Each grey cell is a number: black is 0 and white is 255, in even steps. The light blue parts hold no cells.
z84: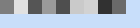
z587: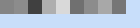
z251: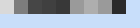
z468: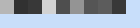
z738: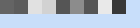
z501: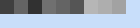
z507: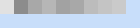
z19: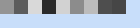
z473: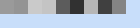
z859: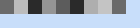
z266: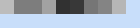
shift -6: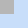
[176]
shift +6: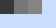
[62 124 138]

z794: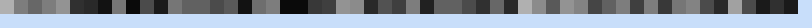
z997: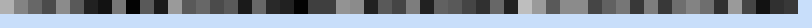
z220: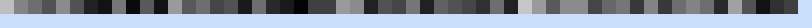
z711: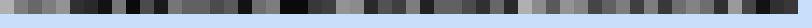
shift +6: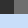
[54 116]
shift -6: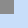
[133]
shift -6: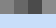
[125 97 69 133]
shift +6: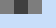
[131 69 131]
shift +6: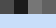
[81 32 124 103]
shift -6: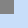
[125]

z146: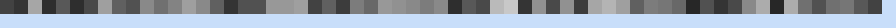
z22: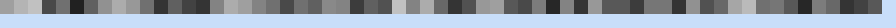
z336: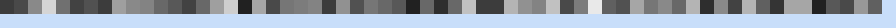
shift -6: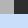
[174 40]
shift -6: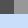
[75 146]
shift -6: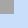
[160]
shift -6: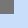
[112]
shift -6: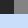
[33 125]
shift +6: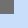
[118]

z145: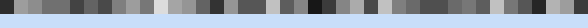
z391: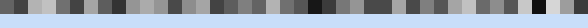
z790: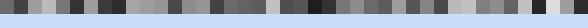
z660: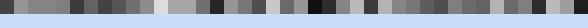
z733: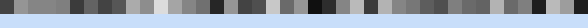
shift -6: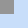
[143]
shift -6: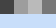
[61 151 180 113]
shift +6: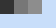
[57 125 147]
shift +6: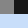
[139 29]
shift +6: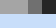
[171 171 118 44]
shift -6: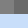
[121 100]

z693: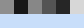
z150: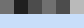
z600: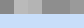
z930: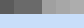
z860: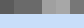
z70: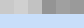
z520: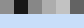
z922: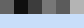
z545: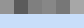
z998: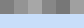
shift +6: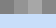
[133 154 173 141]
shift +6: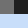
[118 37]
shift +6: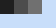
[37 82 118]

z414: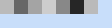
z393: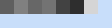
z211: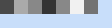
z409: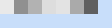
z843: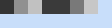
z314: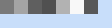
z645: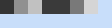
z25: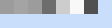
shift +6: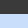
[64 64]
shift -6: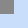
[130]
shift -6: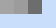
[158 150 103]
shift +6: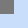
[127]
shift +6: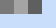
[127 170 101]
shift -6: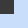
[52]
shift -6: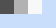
[74 172 242]

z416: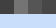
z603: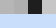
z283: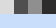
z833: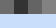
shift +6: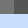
[122 91]
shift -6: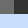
[102 45]
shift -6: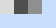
[213 73 137]
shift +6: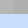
[188 181]
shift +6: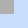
[181]
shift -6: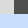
[213 73]
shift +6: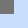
[122]

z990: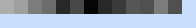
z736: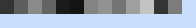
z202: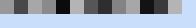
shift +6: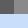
[99 144]
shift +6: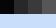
[11 46 64 92]
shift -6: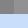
[125 140]
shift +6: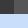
[64 92]
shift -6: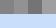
[125 140 110 153]
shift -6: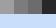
[153 118 102 34]
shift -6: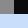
[132 5]

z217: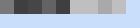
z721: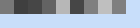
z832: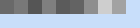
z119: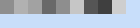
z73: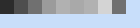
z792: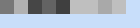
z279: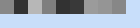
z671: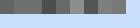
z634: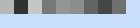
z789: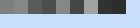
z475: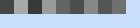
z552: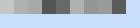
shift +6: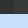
[56 63]
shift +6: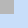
[189]

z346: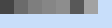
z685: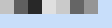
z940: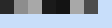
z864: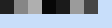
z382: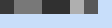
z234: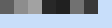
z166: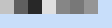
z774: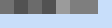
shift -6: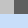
[189 89]
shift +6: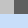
[201 101]
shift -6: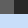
[89 34]
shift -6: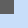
[89]
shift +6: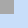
[174]
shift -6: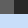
[89 34]

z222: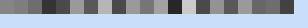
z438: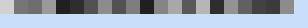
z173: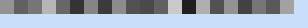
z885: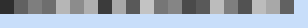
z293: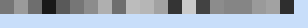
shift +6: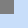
[132]
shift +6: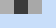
[181 65 174]
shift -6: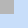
[176]
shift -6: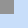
[141]
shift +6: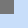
[124]

